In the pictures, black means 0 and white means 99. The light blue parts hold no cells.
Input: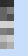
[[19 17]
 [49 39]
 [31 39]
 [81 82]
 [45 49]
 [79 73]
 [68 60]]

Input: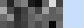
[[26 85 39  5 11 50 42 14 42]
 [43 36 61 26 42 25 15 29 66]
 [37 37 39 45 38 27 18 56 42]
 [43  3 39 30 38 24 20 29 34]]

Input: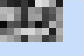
[[12 62 81 87  8 21 12 15 29]
 [57 36 27 53 59 21 53 69 71]
 [60 31 25 62 61 19 48 75 66]
 [53 68 21  6 37 14 29 32  4]
 [68 13 78 70 83 81 68 47 40]
 [61 32 22 61 63 19 53 63 71]]

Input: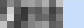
[[74 41 68 55 63 60 41 54 34]
 [40 25 49 35 39 21 33 79 31]
 [48 30 41 38 51 22 27 85 52]
 [41 37 61 56 51 38 24 40 75]]

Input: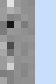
[[54 56 59 88 59]
 [56 56 63 68 61]
 [56 59 53 51 61]
 [56 48 60  9 47]
 [54 56 58 59 48]
 [58 57 56 54 60]
 [56 54 57 29 70]
 [58 53 58 44 65]
 [57 57 56 66 60]
 [56 53 55 81 60]
 [57 52 56 51 49]
 [56 56 55 51 64]]

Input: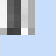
[[68 85 29 37 94]
 [68 83 30 38 95]
 [68 80 32 41 95]
 [68 82 31 39 96]
 [61 97 26 24 69]]

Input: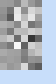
[[51 59 72 52 60 61]
 [76 83 56 88 45 57]
 [62 89 73 91 35 54]
 [53 46 83 53 65 68]
 [75 80 72 73 47 61]
 [38 21 83 42 79 71]
 [74 81 38 96 47 55]
 [77 70 51 62 63 66]
 [55 57 48 60 62 60]
 [36 45 84 62 59 67]]
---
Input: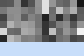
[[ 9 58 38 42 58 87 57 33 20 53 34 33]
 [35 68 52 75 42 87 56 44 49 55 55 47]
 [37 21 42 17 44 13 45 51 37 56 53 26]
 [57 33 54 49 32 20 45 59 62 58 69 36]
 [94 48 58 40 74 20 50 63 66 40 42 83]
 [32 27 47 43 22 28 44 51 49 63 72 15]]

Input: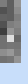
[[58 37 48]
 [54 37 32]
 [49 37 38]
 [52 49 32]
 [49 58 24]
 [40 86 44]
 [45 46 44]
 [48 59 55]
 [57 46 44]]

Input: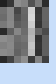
[[17 48 32 51 55 21 12]
 [39 21 81 40 27 52 44]
 [39 22 83 39 32 52 42]
 [38 20 79 40 36 53 47]
 [29 39 69 42 52 37 16]
 [37 19 72 45 42 52 55]
 [37 20 76 42 40 53 50]
 [37 19 73 44 38 52 54]
 [24 51 23 55 46 26 16]]

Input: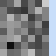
[[79 28 45 28 64 40 34]
 [51 69 45 21 26 29 47]
 [51 40 24 63 46 70 46]
 [24 55 36 44 58 60 54]
 [30 39 29 55 48 59 36]
 [52 27 60 37 67 60 55]
 [39 27 32 49 32  6 50]
 [40 36 73 58 43 41 65]]

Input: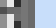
[[41 46 18 90 56]
 [41 46 42 41 31]
 [41 46 43 90 56]
 [41 46 19 90 56]]

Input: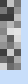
[[46 76 25]
 [57 26 47]
 [75 23 23]
 [52 71 58]
 [88 86 52]
 [85 37 64]
 [69 47 57]
 [33 79 24]
 [67 33 42]
 [51 42 82]]

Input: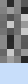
[[34 52 16 53]
 [15 51 61 50]
 [78 43 32 44]
 [59 41 78 41]
 [78 43 33 45]
 [35 53 15 53]
 [34 53 16 53]
 [59 40 78 40]
 [15 51 61 48]]
